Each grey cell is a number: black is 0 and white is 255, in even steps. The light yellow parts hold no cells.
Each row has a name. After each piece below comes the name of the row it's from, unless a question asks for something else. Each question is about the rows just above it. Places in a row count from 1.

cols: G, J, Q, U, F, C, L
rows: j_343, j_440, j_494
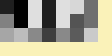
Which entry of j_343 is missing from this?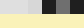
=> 1
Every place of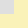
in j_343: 3 5
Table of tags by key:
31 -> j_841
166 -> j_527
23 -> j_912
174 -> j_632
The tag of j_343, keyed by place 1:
j_841

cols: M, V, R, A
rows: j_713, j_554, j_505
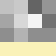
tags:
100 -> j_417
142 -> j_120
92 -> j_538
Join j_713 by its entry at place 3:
j_417
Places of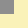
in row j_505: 1 3 4
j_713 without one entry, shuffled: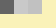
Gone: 149
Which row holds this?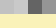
j_713

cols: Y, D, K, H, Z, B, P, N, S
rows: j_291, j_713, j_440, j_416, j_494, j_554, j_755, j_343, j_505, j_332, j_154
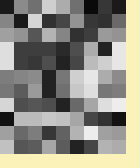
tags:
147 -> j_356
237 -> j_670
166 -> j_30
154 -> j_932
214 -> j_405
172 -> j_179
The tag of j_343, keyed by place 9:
j_670
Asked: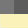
j_755
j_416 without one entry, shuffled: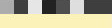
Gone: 42
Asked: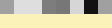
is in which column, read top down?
Y
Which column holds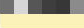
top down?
K

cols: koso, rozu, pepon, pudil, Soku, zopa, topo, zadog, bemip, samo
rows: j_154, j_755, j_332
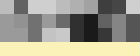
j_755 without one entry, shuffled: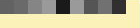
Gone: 146
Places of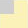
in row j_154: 3 4 10
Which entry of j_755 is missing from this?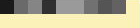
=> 146
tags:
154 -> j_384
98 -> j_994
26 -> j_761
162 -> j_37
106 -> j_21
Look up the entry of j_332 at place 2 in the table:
j_384
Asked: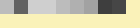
j_154
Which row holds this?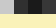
j_332

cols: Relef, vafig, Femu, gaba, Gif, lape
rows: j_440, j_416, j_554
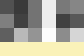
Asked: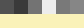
j_440
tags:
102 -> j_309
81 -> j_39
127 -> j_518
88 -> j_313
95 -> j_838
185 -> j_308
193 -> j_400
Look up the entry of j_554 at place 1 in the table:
j_838

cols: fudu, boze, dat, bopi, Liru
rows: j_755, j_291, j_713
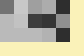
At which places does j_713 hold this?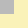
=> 1 2 3
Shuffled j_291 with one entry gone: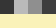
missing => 194
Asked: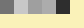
j_755

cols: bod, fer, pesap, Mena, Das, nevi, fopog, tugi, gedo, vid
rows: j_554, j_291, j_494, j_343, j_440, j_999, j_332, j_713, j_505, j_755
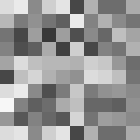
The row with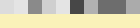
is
j_755
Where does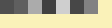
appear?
j_343
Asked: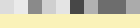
j_554
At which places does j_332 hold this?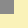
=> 3 10

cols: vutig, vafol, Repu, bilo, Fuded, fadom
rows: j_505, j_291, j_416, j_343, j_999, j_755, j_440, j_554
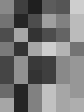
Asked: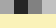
j_554
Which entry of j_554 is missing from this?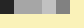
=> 174
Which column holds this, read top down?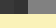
Repu
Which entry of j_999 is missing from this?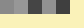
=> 57
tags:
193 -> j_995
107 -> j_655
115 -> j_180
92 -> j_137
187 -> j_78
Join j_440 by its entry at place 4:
j_995
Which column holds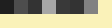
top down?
Repu

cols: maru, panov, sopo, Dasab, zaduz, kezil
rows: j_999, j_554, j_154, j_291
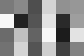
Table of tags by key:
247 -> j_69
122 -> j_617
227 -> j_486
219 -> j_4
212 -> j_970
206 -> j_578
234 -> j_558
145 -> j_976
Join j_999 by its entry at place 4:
j_970
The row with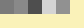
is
j_999
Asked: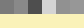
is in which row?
j_999
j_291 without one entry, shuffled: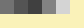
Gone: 206
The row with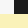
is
j_154

